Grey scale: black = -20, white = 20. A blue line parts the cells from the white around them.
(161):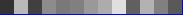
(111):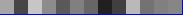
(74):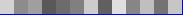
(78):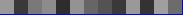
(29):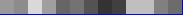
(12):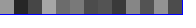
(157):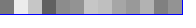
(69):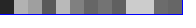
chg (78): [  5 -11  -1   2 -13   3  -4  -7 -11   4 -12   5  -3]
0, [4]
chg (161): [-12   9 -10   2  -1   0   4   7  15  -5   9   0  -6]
10, [8]
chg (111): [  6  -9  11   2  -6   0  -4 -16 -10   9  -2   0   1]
7, [-15]
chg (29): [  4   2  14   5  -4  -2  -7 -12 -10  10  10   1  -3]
11, [0]
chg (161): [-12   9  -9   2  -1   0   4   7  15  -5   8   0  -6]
2, [-10]
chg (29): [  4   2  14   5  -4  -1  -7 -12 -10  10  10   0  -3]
5, [-2]
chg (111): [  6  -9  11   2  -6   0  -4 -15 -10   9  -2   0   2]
12, [1]

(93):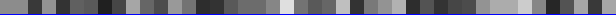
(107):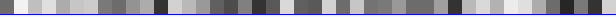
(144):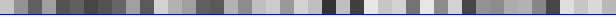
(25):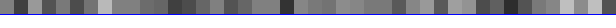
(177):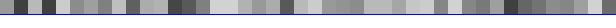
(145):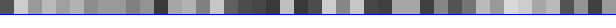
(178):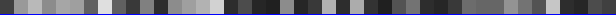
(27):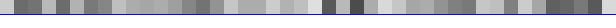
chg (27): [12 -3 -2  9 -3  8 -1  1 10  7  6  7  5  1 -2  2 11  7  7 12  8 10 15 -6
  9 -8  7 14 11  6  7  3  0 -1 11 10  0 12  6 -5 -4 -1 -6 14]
15, [3]
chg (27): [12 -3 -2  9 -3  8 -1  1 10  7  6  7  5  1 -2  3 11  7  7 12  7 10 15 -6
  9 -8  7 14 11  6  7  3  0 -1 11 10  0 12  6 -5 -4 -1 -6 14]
20, [8]
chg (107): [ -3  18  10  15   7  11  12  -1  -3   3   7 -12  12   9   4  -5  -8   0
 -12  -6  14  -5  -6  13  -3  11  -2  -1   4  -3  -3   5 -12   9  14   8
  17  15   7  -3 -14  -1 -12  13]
12, [13]
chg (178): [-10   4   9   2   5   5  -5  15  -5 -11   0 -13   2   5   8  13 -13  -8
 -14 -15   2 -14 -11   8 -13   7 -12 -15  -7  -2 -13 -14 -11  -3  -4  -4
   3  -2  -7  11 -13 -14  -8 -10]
4, [6]
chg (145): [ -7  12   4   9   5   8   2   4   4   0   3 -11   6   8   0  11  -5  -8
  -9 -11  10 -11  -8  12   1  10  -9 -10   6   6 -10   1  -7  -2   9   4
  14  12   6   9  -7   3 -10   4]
25, [11]
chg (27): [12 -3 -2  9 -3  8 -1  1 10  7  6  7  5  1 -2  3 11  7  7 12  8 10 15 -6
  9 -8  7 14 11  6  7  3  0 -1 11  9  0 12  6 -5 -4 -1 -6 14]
35, [10]
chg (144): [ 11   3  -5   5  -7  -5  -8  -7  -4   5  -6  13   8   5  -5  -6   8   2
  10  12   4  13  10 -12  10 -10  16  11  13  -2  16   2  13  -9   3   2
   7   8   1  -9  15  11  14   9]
6, [-9]

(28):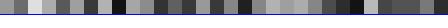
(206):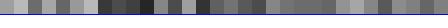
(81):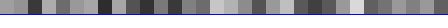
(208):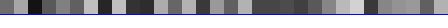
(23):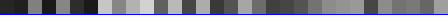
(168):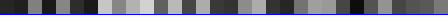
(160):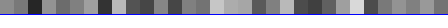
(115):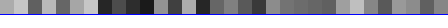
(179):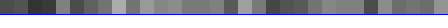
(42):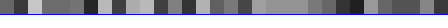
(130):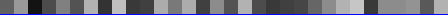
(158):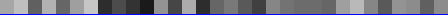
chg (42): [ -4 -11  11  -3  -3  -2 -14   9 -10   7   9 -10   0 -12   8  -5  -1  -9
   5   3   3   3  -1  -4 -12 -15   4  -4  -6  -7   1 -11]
28, [-7]
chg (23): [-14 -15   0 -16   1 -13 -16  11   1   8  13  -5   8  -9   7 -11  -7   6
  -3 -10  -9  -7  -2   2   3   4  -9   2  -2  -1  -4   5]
12, [9]
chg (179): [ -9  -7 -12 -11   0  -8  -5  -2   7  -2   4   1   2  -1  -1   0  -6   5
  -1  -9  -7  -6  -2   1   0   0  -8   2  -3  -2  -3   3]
0, [-8]
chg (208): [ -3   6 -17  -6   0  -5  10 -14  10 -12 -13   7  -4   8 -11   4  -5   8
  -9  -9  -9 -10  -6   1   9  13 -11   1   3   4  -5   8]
20, [-8]
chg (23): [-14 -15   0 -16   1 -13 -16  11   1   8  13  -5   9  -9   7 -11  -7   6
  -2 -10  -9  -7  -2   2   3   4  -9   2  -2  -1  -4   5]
18, [-3]
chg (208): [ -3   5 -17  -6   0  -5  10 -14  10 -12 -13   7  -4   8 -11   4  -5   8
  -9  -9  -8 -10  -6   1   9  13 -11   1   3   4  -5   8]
1, [6]

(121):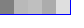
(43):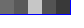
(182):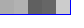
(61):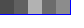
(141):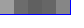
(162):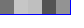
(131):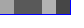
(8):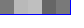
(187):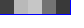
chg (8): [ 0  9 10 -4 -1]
0, [-1]
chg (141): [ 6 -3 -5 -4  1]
0, [5]
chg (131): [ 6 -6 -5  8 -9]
2, [-6]
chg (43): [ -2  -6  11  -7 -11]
0, [-3]
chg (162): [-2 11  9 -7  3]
2, [10]
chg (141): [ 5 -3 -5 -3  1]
3, [-4]
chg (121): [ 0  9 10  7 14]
4, [15]

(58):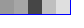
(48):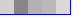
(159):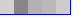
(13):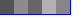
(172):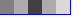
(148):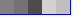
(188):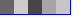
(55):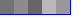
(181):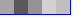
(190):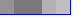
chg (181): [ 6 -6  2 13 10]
2, [3]
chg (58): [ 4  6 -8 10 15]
2, [-9]

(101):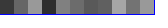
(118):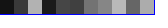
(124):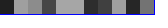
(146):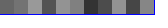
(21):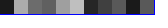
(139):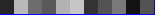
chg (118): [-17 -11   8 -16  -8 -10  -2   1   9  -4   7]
4, [-9]
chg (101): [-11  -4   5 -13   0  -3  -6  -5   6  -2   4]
2, [4]
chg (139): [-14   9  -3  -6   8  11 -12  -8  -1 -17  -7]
7, [-7]
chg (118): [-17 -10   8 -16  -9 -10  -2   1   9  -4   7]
1, [-11]
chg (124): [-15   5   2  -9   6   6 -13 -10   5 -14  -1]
10, [-2]
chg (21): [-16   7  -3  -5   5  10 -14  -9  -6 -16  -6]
7, [-10]

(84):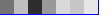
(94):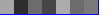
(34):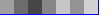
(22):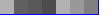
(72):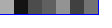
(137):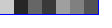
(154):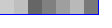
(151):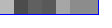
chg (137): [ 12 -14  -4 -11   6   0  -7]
4, [5]
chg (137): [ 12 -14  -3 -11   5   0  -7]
2, [-4]
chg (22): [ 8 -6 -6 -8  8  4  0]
1, [-5]

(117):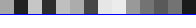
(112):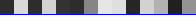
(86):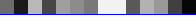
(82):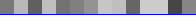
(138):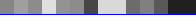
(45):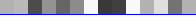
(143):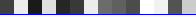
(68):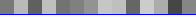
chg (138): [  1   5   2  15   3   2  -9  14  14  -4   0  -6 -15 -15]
9, [-3]
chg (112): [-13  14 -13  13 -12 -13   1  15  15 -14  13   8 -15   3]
7, [16]
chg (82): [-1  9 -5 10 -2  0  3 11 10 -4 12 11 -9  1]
11, [12]
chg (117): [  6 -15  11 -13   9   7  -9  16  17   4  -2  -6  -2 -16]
4, [10]
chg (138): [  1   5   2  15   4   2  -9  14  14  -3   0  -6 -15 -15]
4, [3]
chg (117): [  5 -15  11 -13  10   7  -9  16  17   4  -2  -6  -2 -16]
0, [6]

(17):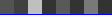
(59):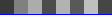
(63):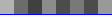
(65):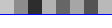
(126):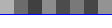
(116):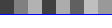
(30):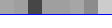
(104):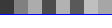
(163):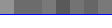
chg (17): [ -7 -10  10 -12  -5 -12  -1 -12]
4, [-6]
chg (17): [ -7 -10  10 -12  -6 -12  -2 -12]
6, [-1]

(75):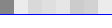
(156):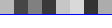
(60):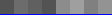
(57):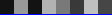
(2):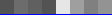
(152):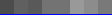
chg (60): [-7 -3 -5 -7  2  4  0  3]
5, [5]
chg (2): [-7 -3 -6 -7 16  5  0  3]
2, [-5]
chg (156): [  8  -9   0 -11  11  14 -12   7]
0, [9]
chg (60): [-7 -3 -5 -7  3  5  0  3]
4, [2]

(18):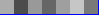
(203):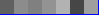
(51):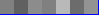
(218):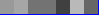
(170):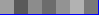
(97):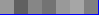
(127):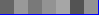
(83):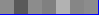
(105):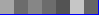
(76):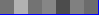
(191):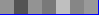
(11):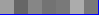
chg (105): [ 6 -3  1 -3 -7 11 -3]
6, [-4]
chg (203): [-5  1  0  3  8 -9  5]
1, [2]
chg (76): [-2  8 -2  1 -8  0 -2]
6, [-3]
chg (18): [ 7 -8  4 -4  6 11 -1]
4, [5]
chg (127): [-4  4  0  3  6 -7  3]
2, [-1]
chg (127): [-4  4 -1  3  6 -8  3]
5, [-7]

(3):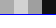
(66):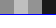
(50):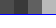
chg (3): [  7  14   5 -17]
1, [13]
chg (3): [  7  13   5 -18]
3, [-17]
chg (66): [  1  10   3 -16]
0, [2]
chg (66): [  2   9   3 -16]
1, [10]

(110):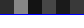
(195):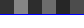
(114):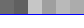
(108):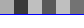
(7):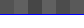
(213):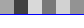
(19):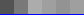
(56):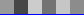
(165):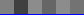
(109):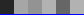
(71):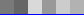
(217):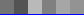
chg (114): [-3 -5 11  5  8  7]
4, [9]
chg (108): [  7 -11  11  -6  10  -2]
2, [10]
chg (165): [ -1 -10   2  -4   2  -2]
0, [0]
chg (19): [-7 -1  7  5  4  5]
4, [3]
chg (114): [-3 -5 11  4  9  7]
3, [5]
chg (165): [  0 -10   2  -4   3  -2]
4, [2]
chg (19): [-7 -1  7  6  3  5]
3, [5]

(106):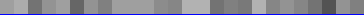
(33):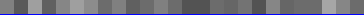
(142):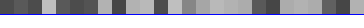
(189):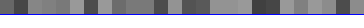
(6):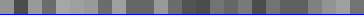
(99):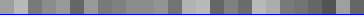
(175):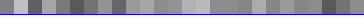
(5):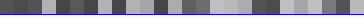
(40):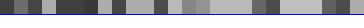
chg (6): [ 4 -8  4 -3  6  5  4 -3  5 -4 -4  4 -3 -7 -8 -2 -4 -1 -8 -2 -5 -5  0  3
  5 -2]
0, [3]
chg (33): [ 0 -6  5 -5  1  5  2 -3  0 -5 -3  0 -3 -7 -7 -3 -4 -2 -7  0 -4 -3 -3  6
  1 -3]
19, [1]
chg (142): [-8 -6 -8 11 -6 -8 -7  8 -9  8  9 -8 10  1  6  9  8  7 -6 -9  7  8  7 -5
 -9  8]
3, [10]

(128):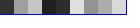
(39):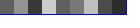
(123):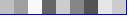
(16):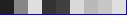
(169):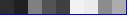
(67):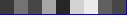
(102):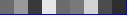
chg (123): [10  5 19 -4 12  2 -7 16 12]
5, [1]
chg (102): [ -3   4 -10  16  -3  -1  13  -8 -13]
2, [-11]
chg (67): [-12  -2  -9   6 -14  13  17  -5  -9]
0, [-11]
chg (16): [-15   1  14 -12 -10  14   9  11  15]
2, [15]
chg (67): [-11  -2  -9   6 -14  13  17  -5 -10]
8, [-9]
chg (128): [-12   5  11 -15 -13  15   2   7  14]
6, [3]

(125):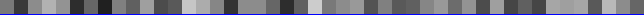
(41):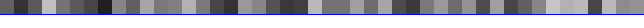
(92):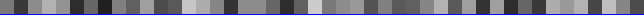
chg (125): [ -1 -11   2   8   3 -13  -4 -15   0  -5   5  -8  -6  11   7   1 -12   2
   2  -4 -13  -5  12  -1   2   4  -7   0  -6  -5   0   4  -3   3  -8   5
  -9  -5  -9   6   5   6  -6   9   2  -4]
30, [1]
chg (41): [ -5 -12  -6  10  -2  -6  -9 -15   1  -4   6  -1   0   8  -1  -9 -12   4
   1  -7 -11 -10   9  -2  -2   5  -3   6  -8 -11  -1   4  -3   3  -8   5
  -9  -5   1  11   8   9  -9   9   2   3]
9, [-5]

